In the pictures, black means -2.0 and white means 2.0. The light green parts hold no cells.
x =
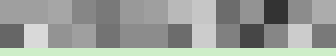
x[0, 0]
0.5
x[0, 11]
-1.2
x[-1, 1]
1.4
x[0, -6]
1.1
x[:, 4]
[-0.1, -0.2]
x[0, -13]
0.5
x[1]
[-0.4, 1.4, 0.3, 0.5, -0.2, 0.2, 0.2, -0.3, 1.2, 0.0, -0.9, 0.1, 1.2, -0.1]
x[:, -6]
[1.1, 1.2]

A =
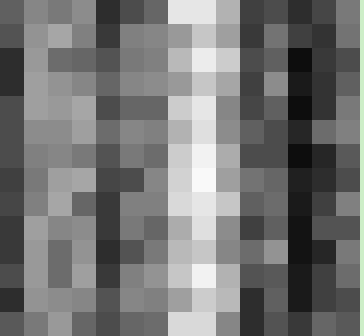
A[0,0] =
-0.5
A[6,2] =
0.1
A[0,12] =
-1.3
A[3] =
[-1.3, 0.5, 0.3, 0.1, -0.4, 0.1, 0.2, 0.4, 1.1, 0.6, -1.0, 0.2, -1.6, -1.2, -0.5]
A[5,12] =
-1.4
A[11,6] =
0.3
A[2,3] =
-0.4
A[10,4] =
-1.3
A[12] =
[-1.3, 0.3, 0.2, 0.1, -0.7, 0.1, 0.0, 0.5, 1.2, 0.9, -1.3, -0.5, -1.6, -1.0, -0.8]
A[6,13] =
-1.4
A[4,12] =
-1.8
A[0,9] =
0.8
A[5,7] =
0.8
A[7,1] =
-0.1
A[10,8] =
1.1
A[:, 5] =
[-0.8, 0.0, -0.1, 0.1, -0.4, 0.1, -0.1, -0.8, 0.0, -0.1, -0.7, 0.0, 0.1, -0.4]
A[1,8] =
1.1
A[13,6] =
-0.3
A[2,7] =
0.9
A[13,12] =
-1.1
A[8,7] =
1.4
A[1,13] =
-1.2
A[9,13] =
-0.7
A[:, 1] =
[0.1, 0.3, 0.4, 0.5, 0.5, 0.2, 0.0, -0.1, 0.0, 0.5, 0.4, 0.4, 0.3, -0.1]
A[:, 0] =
[-0.5, -0.7, -1.3, -1.3, -0.8, -0.8, -0.8, -1.0, -0.9, -1.1, -1.1, -0.8, -1.3, -0.6]
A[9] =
[-1.1, 0.5, 0.1, 0.2, -1.1, -0.1, -0.4, 0.7, 1.5, 0.2, -1.0, -0.5, -1.7, -0.7, -0.7]
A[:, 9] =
[0.8, 0.5, 1.2, 0.6, 0.1, 0.2, 0.7, 0.5, 1.1, 0.2, 0.1, 0.8, 0.9, 0.1]
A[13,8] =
1.4
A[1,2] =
0.6
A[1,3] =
0.0

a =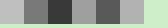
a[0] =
1.0
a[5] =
0.8
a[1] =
-0.1
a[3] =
0.5

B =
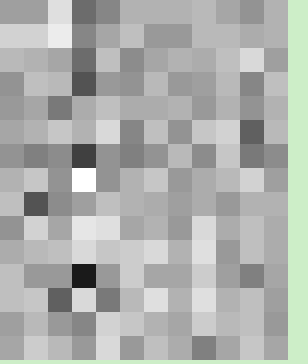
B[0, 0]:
0.5
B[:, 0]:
[0.5, 1.3, 0.9, 0.3, 0.4, 0.6, 0.3, 0.8, 1.0, 0.3, 0.7, 1.0, 1.0, 0.5, 0.6]
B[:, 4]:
[0.1, 0.6, 1.0, 0.4, 1.0, 1.4, 0.3, 0.3, 1.0, 1.5, 1.1, 0.4, -0.1, 1.3, 1.4]
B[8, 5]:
0.8
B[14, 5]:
0.4
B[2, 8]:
0.7
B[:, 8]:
[0.9, 0.9, 0.7, 0.5, 0.4, 1.1, 0.2, 0.7, 0.7, 1.4, 1.5, 1.2, 1.5, 1.2, 0.0]
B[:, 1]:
[0.5, 1.3, 0.8, 1.0, 0.6, 0.8, 0.0, 1.1, -0.7, 1.3, 0.9, 0.4, 1.1, 0.9, 1.2]
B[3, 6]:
0.9
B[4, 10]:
0.3
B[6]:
[0.3, 0.0, 0.2, -1.0, 0.3, 0.0, 0.3, 0.9, 0.2, 1.1, -0.1, 0.2]
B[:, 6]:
[0.8, 0.4, 0.6, 0.9, 0.7, 1.0, 0.3, 1.1, 0.7, 0.8, 1.4, 0.6, 1.5, 0.8, 1.0]
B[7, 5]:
0.8
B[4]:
[0.4, 0.6, -0.1, 0.7, 1.0, 0.7, 0.7, 0.8, 0.4, 0.8, 0.3, 0.8]
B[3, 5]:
0.3
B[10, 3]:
1.4
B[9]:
[0.3, 1.3, 0.6, 1.6, 1.5, 0.6, 0.8, 0.4, 1.4, 0.7, 1.0, 0.7]
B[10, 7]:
0.8
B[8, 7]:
0.5
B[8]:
[1.0, -0.7, 0.2, 0.5, 1.0, 0.8, 0.7, 0.5, 0.7, 0.4, 0.8, 0.8]
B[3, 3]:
-0.7
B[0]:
[0.5, 0.5, 1.5, -0.3, 0.1, 0.8, 0.8, 0.8, 0.9, 0.6, 0.3, 0.8]
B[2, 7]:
0.8
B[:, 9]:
[0.6, 0.9, 1.0, 0.9, 0.8, 1.3, 1.1, 0.9, 0.4, 0.7, 0.4, 0.5, 0.8, 0.9, 0.6]

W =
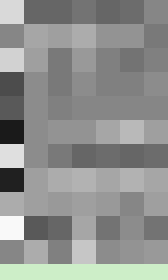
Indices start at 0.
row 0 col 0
1.4
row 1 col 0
0.1
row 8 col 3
0.5
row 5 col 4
0.6
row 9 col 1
-0.6
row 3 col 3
0.2
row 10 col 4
0.2
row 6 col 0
1.5
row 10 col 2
0.0
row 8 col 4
0.4
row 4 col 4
0.1
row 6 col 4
-0.3
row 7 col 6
0.6
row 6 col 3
-0.4
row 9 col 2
-0.4
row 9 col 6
-0.2
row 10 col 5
0.3
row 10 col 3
1.1
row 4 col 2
0.0

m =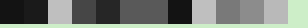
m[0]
-1.7
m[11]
0.9
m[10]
0.2
